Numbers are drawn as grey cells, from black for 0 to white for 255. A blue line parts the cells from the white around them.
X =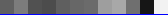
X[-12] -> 96
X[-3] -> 111
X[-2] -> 22
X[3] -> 76

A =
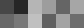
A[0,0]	71
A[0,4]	101
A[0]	[71, 38, 181, 157, 101, 166]

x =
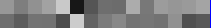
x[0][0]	151
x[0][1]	126
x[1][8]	136
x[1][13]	80
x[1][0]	110
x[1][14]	88
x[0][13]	154
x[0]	[151, 126, 145, 162, 201, 23, 85, 110, 108, 172, 120, 156, 150, 154, 164]

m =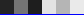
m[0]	36
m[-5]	116
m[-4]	30

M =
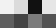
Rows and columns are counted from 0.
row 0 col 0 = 242
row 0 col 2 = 17
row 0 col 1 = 219
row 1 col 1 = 68

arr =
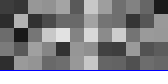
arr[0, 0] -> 61
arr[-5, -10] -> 151
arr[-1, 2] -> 148
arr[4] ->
[46, 154, 148, 105, 110, 152, 199, 101, 99, 80, 109, 103]
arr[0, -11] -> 54
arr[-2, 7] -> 65
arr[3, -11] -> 89
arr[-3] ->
[108, 25, 118, 200, 226, 131, 216, 139, 205, 116, 154, 152]
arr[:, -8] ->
[164, 105, 226, 50, 110]
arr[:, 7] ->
[158, 116, 139, 65, 101]
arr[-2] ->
[123, 89, 160, 134, 50, 150, 143, 65, 62, 154, 82, 92]
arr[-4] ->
[44, 178, 49, 75, 105, 105, 163, 116, 111, 53, 86, 153]
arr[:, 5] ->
[89, 105, 131, 150, 152]
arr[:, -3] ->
[130, 53, 116, 154, 80]

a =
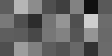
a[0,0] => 93
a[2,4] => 130
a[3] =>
[79, 157, 128, 93, 83, 104, 50, 107]
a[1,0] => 121
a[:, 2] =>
[140, 44, 72, 128]
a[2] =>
[94, 92, 72, 119, 130, 85, 149, 105]
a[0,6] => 16
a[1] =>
[121, 79, 44, 117, 149, 79, 206, 108]

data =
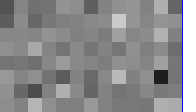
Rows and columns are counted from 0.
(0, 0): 83
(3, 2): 168
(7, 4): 127
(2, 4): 139
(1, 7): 139
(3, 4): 116
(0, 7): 131
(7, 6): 153
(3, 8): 118
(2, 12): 129
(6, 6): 102
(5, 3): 114
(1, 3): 120
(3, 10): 127
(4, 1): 119
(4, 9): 141
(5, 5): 131
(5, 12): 116
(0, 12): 101
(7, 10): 119
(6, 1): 104
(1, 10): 134
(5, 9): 129
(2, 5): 129
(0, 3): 115
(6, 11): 121
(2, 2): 133
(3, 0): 144
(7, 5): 127
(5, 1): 132
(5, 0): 152
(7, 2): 181
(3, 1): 137

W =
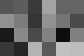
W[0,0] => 86
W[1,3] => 146
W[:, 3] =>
[163, 146, 130, 89]
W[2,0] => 25
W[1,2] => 53
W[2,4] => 13

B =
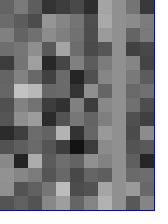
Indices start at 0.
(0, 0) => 100
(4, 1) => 116
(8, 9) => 80
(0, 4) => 61
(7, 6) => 60
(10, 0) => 82
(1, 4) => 133
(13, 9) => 154
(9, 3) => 99
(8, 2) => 156
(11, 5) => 99
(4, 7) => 123
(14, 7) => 177
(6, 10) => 112
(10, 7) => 139
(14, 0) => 84
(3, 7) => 86
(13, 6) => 82
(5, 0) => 100
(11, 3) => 91
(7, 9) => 112
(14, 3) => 136
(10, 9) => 83
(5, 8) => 144
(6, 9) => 105
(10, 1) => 94
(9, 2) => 108
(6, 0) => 102
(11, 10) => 38
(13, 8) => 144
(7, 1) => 130
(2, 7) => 155
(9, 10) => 140
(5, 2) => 104
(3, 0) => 110
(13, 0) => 144
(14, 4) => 158
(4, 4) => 69
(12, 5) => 72

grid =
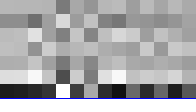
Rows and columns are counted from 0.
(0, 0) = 183
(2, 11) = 193
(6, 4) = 255
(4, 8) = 190
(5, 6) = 124
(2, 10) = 158
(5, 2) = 248
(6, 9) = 105
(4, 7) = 180
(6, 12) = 29
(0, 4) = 122
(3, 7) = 173
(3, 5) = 183
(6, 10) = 43
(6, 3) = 53
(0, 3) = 180
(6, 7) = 44
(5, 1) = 222
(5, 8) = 248
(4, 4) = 120
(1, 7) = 130
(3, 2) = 146
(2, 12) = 176
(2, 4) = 128
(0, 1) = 182
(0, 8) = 187
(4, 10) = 165
